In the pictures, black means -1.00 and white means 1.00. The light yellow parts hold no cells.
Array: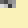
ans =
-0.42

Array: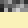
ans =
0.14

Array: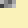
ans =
0.06

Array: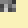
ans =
0.35

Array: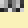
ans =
0.05

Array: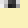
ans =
-0.46

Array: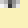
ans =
-0.33

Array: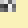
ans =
-0.63

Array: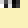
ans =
0.54

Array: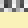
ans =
0.12
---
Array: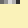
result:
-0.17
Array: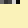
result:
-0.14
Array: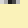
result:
0.69
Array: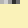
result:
0.41
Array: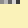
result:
0.10
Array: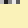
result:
0.50
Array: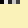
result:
-0.96
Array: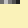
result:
-0.14
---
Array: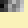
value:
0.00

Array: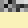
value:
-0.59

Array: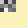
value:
0.89

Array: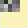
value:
-0.30

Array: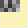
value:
0.18

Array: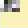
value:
0.34

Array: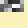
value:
-0.70

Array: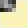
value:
-0.50

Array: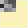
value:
-0.03

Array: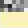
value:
-0.16
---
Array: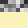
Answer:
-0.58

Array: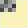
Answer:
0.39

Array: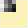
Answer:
0.80

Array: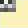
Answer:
-0.62

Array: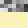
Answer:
0.61

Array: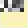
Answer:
0.75

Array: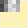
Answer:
-0.28

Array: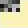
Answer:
0.17
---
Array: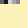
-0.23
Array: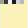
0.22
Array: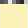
-0.34
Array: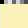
-0.98
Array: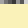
0.29
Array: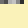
-0.14
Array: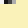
0.91
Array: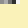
0.11
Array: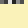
-0.15
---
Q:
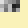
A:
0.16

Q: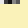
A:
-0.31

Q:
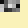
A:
-0.06

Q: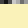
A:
-0.13

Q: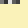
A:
-0.27

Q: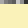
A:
-0.02

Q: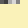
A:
0.03

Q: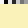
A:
0.25

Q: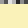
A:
0.10
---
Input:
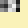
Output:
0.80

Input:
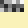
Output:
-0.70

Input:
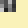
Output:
-0.75

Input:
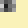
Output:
-0.45

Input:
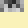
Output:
0.52

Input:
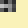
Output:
-0.74

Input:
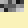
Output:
0.07

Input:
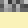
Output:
0.25

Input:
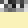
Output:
0.28

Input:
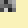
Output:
0.60
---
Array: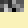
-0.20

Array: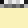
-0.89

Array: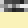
0.27

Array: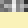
-0.16

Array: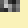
-0.35

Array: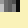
0.52

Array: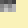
0.07

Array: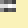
0.75

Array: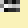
0.01
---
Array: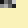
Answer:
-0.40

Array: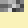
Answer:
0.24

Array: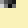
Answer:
-0.61

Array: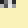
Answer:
0.71

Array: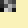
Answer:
0.38

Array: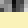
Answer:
-0.27

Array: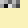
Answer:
0.44

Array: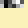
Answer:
0.99

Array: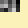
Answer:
0.14

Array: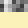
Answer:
-0.53
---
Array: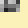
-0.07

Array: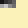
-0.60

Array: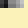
0.08

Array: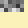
-0.11

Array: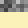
-0.18

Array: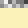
-0.05
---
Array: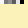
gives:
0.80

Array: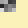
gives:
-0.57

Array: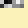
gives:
0.90

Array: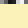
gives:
0.89

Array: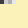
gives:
0.38

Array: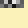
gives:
0.29

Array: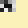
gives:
0.30

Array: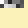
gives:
-0.04

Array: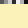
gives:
0.38

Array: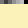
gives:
0.49
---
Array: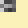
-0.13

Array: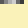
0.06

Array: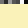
0.23

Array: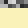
-0.43

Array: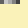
-0.24

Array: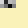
0.37
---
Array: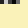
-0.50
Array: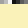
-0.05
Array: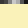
-0.34
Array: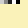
0.04
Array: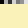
0.16
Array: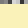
0.07
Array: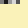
-0.02
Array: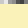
0.10
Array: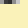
0.10
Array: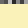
-0.18
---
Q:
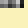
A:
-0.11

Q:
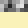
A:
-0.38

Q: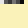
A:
-0.32

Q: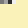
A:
0.29

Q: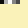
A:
0.40

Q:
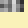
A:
0.35
